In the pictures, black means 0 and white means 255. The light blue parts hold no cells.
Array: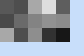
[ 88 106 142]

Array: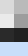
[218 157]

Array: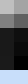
[191  97]

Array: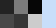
[35 54]

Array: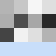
[180  78 223]

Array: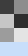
[61 46]

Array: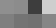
[143 116]

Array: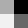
[173 104]

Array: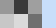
[152 218]
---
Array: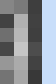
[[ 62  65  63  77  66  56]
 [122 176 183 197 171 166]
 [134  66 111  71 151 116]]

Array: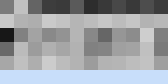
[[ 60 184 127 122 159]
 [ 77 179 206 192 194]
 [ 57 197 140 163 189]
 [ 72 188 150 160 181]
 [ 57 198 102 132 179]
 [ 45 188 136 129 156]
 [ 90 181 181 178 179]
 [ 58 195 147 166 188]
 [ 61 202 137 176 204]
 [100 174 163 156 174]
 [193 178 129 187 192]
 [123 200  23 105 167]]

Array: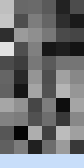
[[ 76  26  69  20 117 136 150 165 136 160  56]
 [ 34  46  74  30 116 161 181  14  56 188 155]
 [ 90 101 120  23  90  78  82 126 110  65 109]
 [106 125 143 128 120 149 165  70  81 174  32]
 [104  78 155  79  61  41  21 146 124   5 124]
 [191 197  46 226  75 101  98 166 130  86  96]]

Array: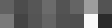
[[ 83  43]
 [157 249]
 [100  79]
 [ 83  80]
 [107 100]
 [ 86  84]
 [ 76  68]
 [ 97 122]]

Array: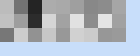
[[166 161 154]
 [140 228 151]
 [136 140 203]
 [159 225 209]
 [169 162 152]
 [172 213 199]
 [ 36  44 146]
 [115 158 205]
 [188 193 119]]

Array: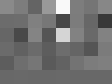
[[135  56 130 123 127 104]
 [117 103 105  85 124 104]
 [125 124 130 101 115 104]
 [249  71 213 109  98 105]
 [153 119  85  93  90 104]
 [100 128 132 107 118 104]
 [125 109  73  97 110 105]
 [138 108 102 107  93 104]]

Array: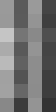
[[ 69  63  79  68  70  61  61  51]
 [154 148 137 148 141 141 140 148]
 [ 90  91 117  89  97  83 103  60]
 [154 153 197 171 186 161 162 136]]

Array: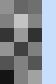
[[111 132  49 128  85 162]
 [102 195 154  64 129 129]
 [145 128  52 148  83  20]]
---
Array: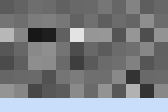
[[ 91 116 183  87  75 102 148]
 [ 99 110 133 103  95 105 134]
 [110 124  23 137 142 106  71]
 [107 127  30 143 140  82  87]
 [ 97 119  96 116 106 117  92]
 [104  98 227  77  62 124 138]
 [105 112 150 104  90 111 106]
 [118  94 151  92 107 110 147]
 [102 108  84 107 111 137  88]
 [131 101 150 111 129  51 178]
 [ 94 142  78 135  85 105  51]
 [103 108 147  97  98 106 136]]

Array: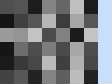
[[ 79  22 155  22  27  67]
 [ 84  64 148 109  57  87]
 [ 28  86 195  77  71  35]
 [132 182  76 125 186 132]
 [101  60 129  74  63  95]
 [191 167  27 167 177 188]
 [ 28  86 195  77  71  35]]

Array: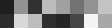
[[ 31  44]
 [147 217]
 [ 49 189]
 [188  46]
 [160  37]
 [114  70]
 [146 244]
 [195 168]]

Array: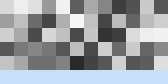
[[216 158 207  87 195]
 [238 191 169 121 167]
 [223 108  74 134 111]
 [153  70 215 119 111]
 [241 175 192  86 130]
 [ 94 246  73 189  41]
 [169 193 198  74  67]
 [133  70  51 207  87]
 [ 62 188  62 107 208]
 [ 82 100 219 202  85]
 [202 188 238 101  93]
 [ 87 206 241 137 222]]

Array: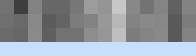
[[114 111 107]
 [ 62 105 102]
 [131 137 138]
 [103  91  95]
 [103 100 114]
 [119 124 114]
 [156 131 141]
 [149 152 150]
 [199 183 191]
 [136 131 124]
 [115 137 132]
 [132 135 137]
 [ 97  89  89]
 [131 124 131]]

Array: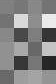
[[128 114 136 145 145 105]
 [119 217  73 168  54 157]
 [136 141 126 104 119 164]
 [116 234  53 195  38 148]]

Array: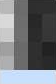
[[185 216 202 159 174]
 [108 110 111 106 107]
 [ 46  39  43  47  46]
 [ 47  56  54  34  41]]

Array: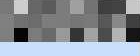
[[120 128 126]
 [205 113   5]
 [102 108 123]
 [ 90 125 106]
 [124 124 153]
 [160 117  52]
 [115 121 162]
 [ 63  87  75]
 [ 67 135 179]
 [199  64  21]]
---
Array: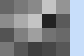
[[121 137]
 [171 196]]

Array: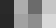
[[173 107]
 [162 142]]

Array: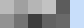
[[160 181]
 [116  61]]

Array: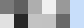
[[ 95 174]
 [ 39 195]]

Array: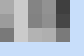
[[203 132]
 [203 130]]

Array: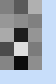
[[ 90 176]
 [140 128]]

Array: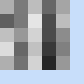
[[122 189]
 [121 229]]

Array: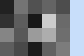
[[116  81]
 [ 93  24]]

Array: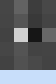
[[98 61]
 [85 57]]
